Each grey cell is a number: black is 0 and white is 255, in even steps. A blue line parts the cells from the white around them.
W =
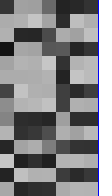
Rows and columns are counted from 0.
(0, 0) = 53
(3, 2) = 163
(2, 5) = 161
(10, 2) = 173
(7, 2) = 183
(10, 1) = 163
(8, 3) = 38
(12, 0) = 35
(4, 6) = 186
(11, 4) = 179
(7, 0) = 141
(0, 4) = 35
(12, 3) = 178
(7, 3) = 193
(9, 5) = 161
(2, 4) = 172
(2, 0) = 177
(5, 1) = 172
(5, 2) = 173
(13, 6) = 179
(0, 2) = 159
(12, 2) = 177
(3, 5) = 37
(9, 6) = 185
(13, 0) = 168
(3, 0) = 19
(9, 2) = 56
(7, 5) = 176

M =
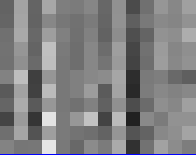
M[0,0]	99
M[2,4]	128
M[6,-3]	136
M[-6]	[130, 190, 63, 150, 120, 128, 136, 140, 166, 45, 122, 126, 105, 95]
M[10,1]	118
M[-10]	[101, 165, 99, 135, 119, 113, 123, 101, 146, 95, 121, 137, 133, 146]
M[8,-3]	123
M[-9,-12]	104
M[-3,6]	194
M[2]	[112, 169, 104, 158, 128, 112, 129, 98, 141, 79, 100, 146, 142, 173]
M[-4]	[101, 171, 90, 151, 120, 113, 129, 97, 144, 77, 107, 143, 135, 160]
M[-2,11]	136
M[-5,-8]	156
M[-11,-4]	112
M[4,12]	136
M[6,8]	163
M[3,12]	134
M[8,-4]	137
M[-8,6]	135
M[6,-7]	91
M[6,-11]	187
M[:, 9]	[75, 95, 79, 70, 67, 45, 41, 77, 33, 84, 49]
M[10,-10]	121
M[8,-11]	227
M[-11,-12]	100
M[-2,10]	99
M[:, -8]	[134, 123, 129, 135, 135, 136, 156, 129, 194, 111, 139]
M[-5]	[90, 162, 65, 187, 120, 128, 156, 91, 163, 41, 124, 136, 130, 136]
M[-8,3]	192
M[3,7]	108
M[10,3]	230
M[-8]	[114, 150, 100, 192, 122, 110, 135, 108, 158, 70, 113, 155, 134, 143]
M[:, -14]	[99, 101, 112, 114, 113, 130, 90, 101, 68, 111, 131]

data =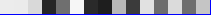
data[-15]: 236
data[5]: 246
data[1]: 235
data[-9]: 42

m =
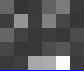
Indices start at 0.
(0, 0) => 102
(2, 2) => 55
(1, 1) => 148
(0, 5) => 57
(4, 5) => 59
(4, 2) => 168
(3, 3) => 76
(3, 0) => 70
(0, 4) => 122

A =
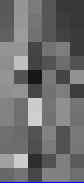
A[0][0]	88
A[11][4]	126
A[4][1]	191
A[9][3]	130
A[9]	[111, 106, 82, 130, 81, 120]
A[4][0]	142
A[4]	[142, 191, 65, 83, 109, 81]
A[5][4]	69
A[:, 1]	[148, 150, 155, 149, 191, 84, 147, 112, 111, 106, 108, 204, 116]
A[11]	[160, 204, 46, 81, 126, 91]
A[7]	[131, 112, 204, 117, 144, 116]
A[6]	[144, 147, 70, 114, 125, 60]
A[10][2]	78
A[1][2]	117
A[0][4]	56
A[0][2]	122

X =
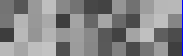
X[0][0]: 116
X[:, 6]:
[71, 103, 137, 135]
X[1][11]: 191
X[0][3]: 191
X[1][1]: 181
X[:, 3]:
[191, 169, 179, 195]
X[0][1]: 86
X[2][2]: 149
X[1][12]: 134
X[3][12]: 63
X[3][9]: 74
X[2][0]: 61
